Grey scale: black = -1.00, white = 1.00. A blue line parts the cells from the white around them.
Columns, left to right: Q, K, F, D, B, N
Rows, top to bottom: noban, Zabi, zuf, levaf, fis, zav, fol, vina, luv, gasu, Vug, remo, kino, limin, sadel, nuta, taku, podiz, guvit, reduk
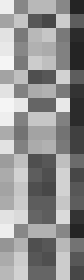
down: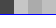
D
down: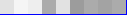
Q
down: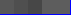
D
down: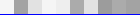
Q
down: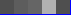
F

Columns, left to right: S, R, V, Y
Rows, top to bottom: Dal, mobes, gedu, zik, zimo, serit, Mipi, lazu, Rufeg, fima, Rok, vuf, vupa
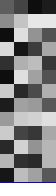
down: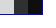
S
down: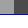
V
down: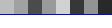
V
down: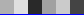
R

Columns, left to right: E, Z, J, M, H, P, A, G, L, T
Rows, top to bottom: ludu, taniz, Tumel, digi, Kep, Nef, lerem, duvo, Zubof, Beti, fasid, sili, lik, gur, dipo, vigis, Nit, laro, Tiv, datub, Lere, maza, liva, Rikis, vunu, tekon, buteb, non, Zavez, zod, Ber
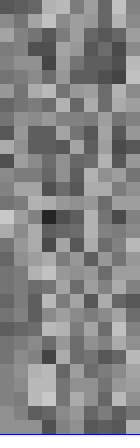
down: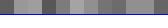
A
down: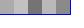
M
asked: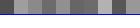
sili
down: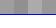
P
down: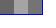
J

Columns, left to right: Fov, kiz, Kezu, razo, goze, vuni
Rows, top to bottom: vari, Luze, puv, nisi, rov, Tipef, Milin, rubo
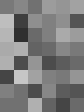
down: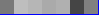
Fov
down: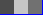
kiz
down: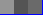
vuni
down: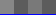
goze

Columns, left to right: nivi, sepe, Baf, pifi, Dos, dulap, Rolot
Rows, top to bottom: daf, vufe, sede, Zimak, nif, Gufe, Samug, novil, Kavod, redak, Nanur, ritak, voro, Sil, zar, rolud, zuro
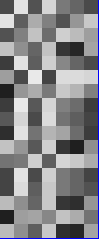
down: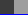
nivi
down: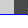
Baf
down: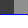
Rolot
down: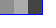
Rolot
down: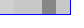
pifi

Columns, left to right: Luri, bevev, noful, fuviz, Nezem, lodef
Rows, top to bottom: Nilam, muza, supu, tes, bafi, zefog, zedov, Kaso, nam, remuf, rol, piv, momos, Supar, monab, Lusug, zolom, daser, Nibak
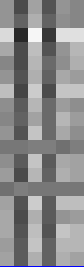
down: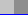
lodef
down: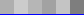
noful
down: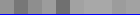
Luri
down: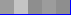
lodef
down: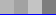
noful
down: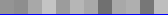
Nezem
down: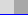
Luri

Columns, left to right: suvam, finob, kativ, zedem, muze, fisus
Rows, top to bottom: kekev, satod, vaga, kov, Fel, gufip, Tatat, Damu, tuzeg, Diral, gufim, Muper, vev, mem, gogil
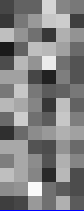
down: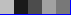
suvam
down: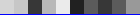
zedem
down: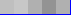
muze
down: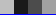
suvam
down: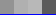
muze
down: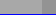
finob
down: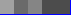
fisus

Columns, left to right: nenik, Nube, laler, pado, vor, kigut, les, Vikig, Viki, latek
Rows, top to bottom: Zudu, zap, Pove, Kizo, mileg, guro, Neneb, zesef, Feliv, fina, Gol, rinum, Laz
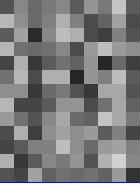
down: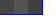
laler
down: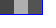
nenik
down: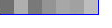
vor

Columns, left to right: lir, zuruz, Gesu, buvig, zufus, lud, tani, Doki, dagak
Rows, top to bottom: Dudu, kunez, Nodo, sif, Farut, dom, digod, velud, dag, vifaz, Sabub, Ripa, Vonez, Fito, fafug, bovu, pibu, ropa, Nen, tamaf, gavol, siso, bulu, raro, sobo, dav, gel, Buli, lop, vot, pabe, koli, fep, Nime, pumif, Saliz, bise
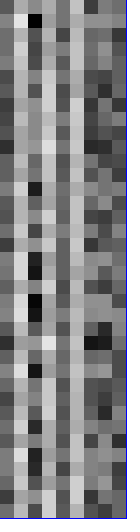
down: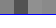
Gesu
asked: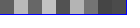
Ripa
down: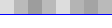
zuruz
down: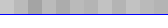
lud
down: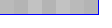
lud
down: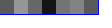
Gesu
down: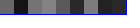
Gesu

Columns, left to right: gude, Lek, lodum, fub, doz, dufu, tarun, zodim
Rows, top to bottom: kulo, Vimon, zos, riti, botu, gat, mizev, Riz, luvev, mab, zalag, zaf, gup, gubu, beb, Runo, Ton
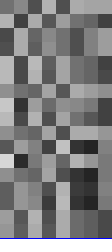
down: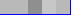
gude
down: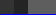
tarun

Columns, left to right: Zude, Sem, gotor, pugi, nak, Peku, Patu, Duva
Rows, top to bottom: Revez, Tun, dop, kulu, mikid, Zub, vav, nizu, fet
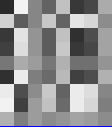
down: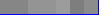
gotor
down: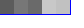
pugi
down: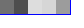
Patu
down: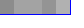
Duva
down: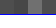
Patu
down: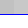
nak
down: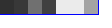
Peku

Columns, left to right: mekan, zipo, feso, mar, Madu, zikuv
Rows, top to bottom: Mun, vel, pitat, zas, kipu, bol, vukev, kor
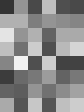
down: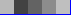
Madu
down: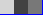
zikuv
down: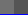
mar
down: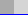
zikuv

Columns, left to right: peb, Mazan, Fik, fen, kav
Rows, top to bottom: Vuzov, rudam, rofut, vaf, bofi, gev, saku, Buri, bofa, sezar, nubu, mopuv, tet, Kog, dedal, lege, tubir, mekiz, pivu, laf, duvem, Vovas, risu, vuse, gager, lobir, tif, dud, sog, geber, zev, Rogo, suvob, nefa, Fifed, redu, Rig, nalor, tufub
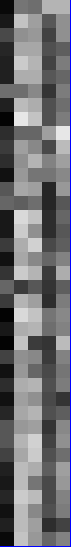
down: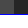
peb
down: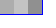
Mazan

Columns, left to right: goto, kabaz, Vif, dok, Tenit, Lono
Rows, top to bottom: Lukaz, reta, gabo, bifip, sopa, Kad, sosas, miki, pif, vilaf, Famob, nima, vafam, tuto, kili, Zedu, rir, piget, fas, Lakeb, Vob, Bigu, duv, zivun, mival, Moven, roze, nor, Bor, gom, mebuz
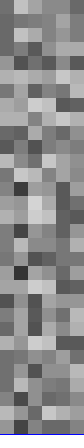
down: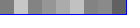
dok
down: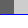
Vif
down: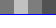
kabaz
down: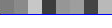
kabaz
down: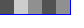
Vif
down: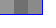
Tenit
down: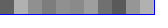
Lono

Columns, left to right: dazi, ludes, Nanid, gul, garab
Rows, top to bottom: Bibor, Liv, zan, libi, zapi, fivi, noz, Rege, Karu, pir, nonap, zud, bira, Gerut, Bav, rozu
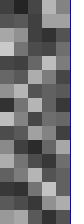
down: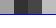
gul
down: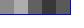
dazi
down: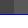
garab
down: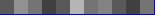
ludes
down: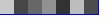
dazi

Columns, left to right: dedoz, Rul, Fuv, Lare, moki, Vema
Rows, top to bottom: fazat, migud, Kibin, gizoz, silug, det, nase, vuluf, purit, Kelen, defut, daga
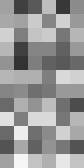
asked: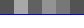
defut
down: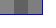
Lare
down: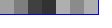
Rul
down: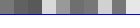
moki
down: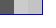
Fuv
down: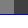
Rul
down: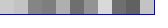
Fuv

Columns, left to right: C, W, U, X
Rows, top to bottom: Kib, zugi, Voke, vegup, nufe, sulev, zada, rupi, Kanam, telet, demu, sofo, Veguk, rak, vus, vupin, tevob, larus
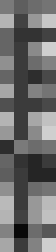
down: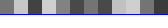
X
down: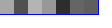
C
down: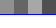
C
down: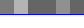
C
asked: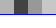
zugi

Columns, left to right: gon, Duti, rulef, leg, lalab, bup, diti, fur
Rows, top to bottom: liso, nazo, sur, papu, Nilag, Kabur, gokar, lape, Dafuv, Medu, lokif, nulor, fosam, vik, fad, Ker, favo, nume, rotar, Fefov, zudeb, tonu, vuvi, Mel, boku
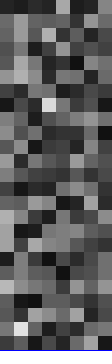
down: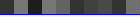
lalab
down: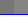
leg
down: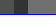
fur
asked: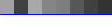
nume
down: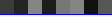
leg
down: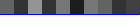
lalab

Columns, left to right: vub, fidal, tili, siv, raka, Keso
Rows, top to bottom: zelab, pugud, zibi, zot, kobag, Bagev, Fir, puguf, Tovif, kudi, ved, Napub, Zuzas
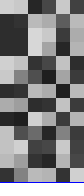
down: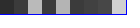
Keso
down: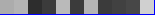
Keso
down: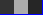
siv
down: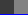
raka
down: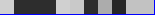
vub
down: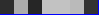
vub
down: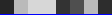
tili

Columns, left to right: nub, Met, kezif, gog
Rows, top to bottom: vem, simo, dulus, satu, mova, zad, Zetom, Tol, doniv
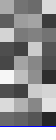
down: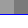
Met
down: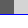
nub
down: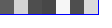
nub
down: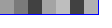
Met
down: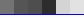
gog
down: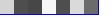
nub

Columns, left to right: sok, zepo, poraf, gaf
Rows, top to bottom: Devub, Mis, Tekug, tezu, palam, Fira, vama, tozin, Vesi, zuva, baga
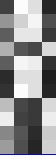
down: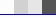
zepo
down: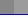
sok
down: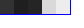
gaf
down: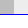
sok

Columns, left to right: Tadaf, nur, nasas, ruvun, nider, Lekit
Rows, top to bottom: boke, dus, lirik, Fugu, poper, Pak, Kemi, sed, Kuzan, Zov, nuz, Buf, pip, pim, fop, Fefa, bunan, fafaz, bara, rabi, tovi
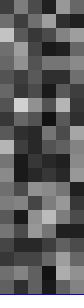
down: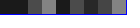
nur
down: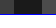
nur
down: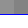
Lekit
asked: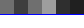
dus

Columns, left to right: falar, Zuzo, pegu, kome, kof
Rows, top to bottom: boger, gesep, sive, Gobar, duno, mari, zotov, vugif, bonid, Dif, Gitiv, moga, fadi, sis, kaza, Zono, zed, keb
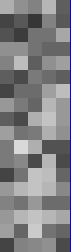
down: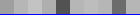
kome
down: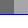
kof
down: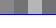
Zuzo
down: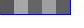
kof

